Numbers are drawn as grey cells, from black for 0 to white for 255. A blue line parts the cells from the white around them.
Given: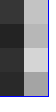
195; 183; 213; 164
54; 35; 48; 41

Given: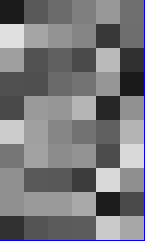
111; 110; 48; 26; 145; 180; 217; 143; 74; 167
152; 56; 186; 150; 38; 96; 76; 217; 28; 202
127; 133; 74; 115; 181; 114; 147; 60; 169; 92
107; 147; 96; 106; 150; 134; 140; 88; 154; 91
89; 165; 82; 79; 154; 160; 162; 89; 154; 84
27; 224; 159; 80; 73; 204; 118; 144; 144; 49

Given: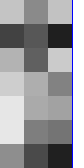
194; 31; 203; 130; 162; 116; 32
138; 87; 96; 174; 170; 126; 74
196; 66; 179; 206; 230; 231; 142

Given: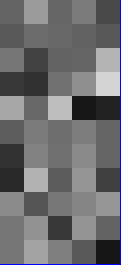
73; 88; 180; 212; 34; 101; 101; 64; 150; 99; 22
123; 98; 101; 143; 23; 125; 138; 149; 133; 148; 89
102; 104; 99; 113; 190; 110; 112; 92; 119; 56; 127
155; 108; 66; 49; 104; 123; 130; 178; 85; 146; 163
100; 89; 118; 56; 167; 93; 50; 41; 139; 118; 118

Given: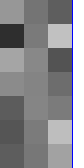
94; 193; 83; 109; 123; 190; 162
116; 122; 136; 132; 133; 123; 119
151; 46; 165; 139; 92; 85; 93

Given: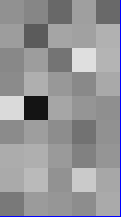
105; 177; 180; 169; 143; 145; 149; 167; 170
159; 161; 223; 137; 149; 114; 129; 202; 141
104; 165; 116; 152; 166; 141; 154; 146; 150
134; 91; 157; 175; 20; 158; 175; 186; 155
145; 157; 136; 139; 218; 139; 172; 170; 121

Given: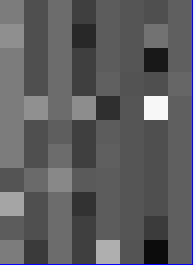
95; 95; 95; 102; 95; 95; 95; 95; 95; 95; 95
79; 114; 24; 79; 247; 79; 79; 79; 79; 59; 12
85; 85; 85; 83; 85; 85; 85; 85; 85; 85; 84
92; 92; 92; 96; 47; 92; 95; 92; 92; 92; 175
63; 40; 63; 63; 141; 63; 63; 90; 50; 63; 63
108; 108; 108; 108; 108; 94; 108; 136; 108; 108; 108
79; 79; 79; 79; 144; 79; 79; 106; 79; 79; 58
124; 143; 124; 124; 124; 124; 124; 84; 165; 92; 124

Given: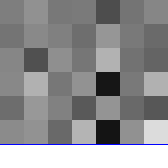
134; 106; 100; 177; 87; 220
116; 121; 114; 121; 105; 145
77; 150; 178; 22; 148; 20
122; 110; 118; 146; 89; 180
120; 128; 143; 119; 129; 105
145; 137; 80; 177; 152; 146
126; 116; 134; 136; 109; 139
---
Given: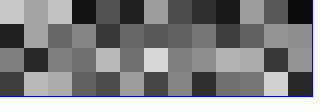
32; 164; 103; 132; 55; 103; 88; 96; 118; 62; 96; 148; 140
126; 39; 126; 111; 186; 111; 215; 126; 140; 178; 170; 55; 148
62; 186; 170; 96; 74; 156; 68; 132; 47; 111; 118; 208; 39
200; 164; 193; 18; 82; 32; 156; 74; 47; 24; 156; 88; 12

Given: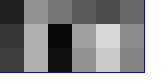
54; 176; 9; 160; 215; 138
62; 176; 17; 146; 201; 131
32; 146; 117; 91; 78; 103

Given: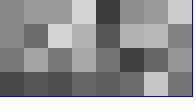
72; 86; 79; 102; 94; 108; 198; 115
121; 163; 121; 169; 115; 65; 102; 149
135; 155; 155; 212; 59; 142; 155; 204
135; 108; 212; 177; 86; 177; 184; 129

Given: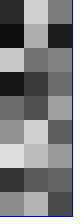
15; 173; 29
138; 179; 75
146; 207; 95
51; 89; 101
22; 57; 108
44; 207; 124
200; 116; 130
221; 187; 153
108; 82; 159

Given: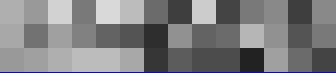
168; 114; 160; 129; 99; 84; 46; 145; 99; 107; 182; 145; 84; 121
153; 160; 175; 188; 188; 168; 54; 92; 76; 76; 34; 160; 107; 68
175; 153; 210; 121; 217; 188; 107; 62; 204; 68; 121; 137; 62; 137

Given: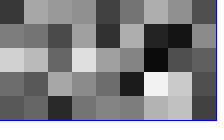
87; 102; 41; 116; 132; 124; 179; 193; 65
124; 116; 73; 159; 49; 173; 35; 19; 138
208; 186; 102; 222; 159; 132; 11; 79; 95
57; 167; 152; 144; 65; 116; 173; 144; 79
109; 87; 167; 138; 109; 27; 242; 201; 79

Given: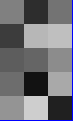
148; 206; 32
128; 45; 115
93; 101; 140
109; 18; 169
60; 183; 191
